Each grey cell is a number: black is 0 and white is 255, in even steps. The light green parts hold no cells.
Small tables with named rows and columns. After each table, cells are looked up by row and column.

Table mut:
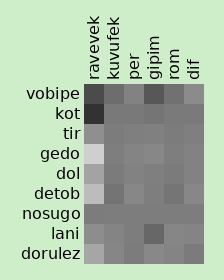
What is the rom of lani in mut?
134
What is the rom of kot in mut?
122
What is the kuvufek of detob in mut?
116
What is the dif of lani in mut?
132
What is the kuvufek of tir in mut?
124
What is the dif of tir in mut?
127
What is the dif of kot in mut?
122
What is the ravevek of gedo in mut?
207
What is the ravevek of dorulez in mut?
166

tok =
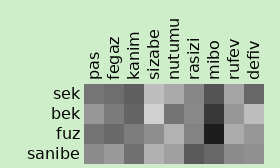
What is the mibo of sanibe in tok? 103
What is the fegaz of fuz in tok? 105
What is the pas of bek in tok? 150
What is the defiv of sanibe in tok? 144
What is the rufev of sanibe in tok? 139
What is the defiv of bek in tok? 189
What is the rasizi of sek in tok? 135
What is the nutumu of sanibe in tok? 160
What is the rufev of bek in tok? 151
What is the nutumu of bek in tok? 116
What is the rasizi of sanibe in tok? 89

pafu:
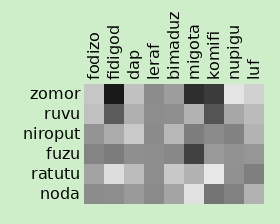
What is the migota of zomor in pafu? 46
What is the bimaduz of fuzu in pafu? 136
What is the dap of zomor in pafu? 193
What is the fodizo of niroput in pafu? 148
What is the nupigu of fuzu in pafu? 146
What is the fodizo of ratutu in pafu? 163
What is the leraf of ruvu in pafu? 141
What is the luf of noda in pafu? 178
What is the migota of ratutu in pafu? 178
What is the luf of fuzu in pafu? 150
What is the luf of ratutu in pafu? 127
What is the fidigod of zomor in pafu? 25
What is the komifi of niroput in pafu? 139
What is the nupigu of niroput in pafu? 130
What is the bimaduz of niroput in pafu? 183
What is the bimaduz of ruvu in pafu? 143
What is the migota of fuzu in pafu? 65
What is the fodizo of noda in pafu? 140

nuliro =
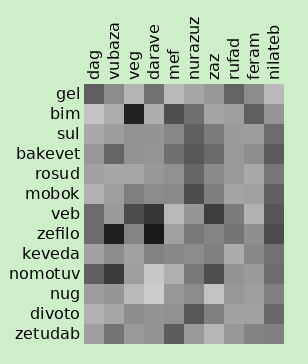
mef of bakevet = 112
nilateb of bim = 149
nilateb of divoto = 105
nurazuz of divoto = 87
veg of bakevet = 146
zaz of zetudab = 182
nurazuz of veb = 150
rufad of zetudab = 151
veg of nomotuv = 158
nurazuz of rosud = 103
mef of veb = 184
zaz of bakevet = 107
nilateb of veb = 86
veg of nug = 184
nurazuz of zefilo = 120
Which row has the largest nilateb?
gel

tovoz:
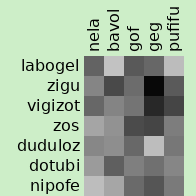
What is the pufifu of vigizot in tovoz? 69
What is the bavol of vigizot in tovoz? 132
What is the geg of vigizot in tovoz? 40
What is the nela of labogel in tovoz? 99
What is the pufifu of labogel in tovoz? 188
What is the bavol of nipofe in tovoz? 166
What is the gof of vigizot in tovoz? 116
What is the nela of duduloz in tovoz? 135
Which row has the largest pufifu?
labogel

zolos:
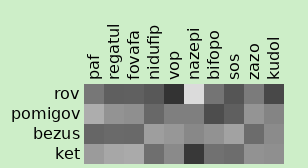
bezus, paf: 102
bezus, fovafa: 105
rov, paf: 119
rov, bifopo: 116
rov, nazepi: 219
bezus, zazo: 108
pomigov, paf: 173
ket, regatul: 167
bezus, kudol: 139
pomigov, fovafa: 143
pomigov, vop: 127
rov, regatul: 95
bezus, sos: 162
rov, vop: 51
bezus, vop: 151
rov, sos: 85
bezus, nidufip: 158
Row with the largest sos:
bezus

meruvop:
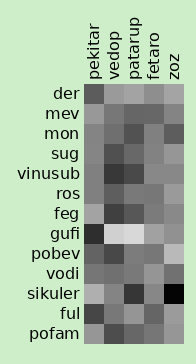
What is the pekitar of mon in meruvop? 132
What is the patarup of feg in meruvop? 87
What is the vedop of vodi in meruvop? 112
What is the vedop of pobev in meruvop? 72
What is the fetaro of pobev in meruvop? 119
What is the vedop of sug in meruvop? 80
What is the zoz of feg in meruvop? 137
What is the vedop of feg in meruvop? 64
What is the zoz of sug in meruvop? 150
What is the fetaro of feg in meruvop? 123
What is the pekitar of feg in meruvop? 163
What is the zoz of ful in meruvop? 155
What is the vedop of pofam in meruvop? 77

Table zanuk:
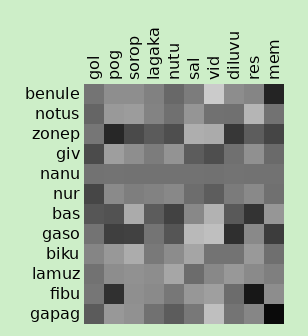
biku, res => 153
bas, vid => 178
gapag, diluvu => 116
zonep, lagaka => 91
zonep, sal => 174
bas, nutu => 66
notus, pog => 153
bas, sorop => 171
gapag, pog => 152
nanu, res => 114
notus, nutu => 112
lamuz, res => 138

